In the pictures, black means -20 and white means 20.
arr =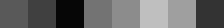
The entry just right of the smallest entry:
-2
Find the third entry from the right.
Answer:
10
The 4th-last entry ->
2

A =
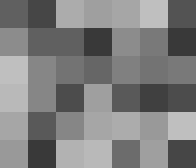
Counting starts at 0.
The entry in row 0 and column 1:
-9
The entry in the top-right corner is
-7
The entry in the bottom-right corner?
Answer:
-9
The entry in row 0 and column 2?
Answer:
7
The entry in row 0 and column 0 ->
-5
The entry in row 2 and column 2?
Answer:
-2
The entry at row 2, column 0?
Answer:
10
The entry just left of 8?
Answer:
-11
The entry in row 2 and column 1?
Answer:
1
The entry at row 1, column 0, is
2
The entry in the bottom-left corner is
4

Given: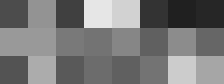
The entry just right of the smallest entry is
-14
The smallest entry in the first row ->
-15
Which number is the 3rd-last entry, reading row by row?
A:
-2
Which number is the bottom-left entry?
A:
-7
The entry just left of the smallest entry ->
-12
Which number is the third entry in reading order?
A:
-10
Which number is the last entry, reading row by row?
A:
6

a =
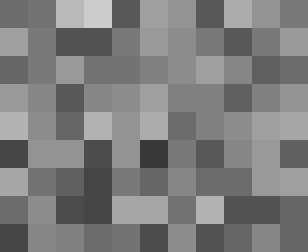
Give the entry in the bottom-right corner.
-4
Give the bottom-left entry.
-9
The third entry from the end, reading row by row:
-4
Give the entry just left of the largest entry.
9
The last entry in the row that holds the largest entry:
-1
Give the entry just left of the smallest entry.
3
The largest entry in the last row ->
2
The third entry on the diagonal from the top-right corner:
1
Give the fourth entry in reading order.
12
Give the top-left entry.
-3
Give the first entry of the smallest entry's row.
-9
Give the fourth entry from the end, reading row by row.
-7
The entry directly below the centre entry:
-11
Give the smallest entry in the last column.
-5
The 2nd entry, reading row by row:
-2
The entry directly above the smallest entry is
7
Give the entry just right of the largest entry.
-6
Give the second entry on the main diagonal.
-1
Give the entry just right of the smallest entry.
-1

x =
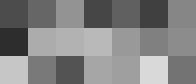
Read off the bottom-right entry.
-2
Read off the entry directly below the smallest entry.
11
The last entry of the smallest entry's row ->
2
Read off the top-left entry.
-8
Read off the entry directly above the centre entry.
-9

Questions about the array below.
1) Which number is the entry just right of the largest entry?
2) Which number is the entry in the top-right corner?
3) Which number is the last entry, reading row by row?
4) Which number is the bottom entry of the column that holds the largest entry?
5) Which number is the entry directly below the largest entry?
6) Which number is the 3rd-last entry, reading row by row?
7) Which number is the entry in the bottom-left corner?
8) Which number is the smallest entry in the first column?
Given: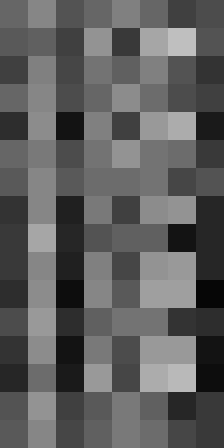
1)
-7
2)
-8
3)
-11
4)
-9
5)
-7
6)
-3
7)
-6
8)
-14

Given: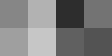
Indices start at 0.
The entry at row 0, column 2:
-13
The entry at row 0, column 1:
8
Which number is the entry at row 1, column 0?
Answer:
5

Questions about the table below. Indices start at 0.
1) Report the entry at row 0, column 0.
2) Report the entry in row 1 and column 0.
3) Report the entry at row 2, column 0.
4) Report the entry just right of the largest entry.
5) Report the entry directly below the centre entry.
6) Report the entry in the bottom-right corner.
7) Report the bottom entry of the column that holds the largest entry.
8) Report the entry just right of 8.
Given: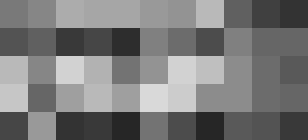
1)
-1
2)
-7
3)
9
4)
12
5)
14
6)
-11
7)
-2
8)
-2

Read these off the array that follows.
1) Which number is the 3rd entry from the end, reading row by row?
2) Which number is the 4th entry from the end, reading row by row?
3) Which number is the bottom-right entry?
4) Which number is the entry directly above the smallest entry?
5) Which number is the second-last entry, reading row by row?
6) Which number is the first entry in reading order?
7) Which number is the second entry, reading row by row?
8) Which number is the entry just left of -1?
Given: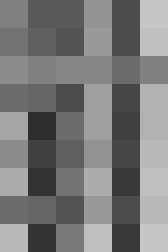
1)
10
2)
-1
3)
11
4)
-4
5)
-11
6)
0
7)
-6
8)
-12
